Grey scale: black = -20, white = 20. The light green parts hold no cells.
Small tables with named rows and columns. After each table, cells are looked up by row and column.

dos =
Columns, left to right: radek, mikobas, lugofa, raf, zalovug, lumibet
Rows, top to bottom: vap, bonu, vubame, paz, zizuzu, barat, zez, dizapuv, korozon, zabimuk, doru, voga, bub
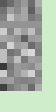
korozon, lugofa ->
10
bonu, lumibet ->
4
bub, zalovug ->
-3
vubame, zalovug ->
-1
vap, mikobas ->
-3
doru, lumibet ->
1
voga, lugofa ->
1
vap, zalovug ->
-3
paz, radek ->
3
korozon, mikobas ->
2
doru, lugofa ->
4
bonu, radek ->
-2
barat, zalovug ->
4

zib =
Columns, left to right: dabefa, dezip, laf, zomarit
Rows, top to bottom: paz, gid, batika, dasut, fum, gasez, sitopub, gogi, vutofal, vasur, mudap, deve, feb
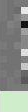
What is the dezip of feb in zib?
-1
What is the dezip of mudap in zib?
-2
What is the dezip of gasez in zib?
-2
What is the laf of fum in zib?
-2
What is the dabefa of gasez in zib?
-2
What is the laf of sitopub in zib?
0
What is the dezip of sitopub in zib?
-2

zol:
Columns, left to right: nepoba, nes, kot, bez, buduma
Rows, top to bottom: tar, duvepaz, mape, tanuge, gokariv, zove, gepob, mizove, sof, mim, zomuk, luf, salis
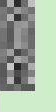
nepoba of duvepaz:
-1
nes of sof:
-7
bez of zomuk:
-4
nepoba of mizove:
0
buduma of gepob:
-3
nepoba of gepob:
-3
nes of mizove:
5
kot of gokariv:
4
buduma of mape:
3
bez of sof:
3
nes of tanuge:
-5
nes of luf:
8
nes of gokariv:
-6
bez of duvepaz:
1
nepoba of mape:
-2

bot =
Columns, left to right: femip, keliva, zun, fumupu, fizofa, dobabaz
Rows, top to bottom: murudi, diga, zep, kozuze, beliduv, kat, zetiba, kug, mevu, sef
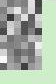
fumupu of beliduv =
-7
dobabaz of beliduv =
-9
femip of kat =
9
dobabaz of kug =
12
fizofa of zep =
-5
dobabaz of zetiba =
17
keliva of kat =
-2
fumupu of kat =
0
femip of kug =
13
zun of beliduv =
5

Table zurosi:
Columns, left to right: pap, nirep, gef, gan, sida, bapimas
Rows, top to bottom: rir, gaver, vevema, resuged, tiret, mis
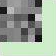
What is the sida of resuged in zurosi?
-7
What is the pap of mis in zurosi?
-6
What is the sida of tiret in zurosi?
1
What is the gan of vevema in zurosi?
-5
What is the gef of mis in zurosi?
1
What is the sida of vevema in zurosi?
-16
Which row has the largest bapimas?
vevema

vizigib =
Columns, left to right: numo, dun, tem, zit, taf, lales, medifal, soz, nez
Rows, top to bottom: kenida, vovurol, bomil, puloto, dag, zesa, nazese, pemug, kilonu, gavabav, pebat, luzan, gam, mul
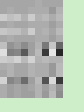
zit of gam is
5
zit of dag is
8
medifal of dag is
8
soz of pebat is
4
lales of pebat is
7
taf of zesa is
6
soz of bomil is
7
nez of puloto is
7
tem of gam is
6
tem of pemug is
1
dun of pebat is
8
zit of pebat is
6
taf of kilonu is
13
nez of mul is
2

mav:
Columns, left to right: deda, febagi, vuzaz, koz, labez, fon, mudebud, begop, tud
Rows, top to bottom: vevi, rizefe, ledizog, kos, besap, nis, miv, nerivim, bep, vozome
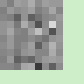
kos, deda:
3
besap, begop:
-7
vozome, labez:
7
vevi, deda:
3
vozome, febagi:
1
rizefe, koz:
3
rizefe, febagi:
4
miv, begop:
8
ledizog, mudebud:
1
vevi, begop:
4
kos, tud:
3
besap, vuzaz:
1
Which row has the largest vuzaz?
vevi

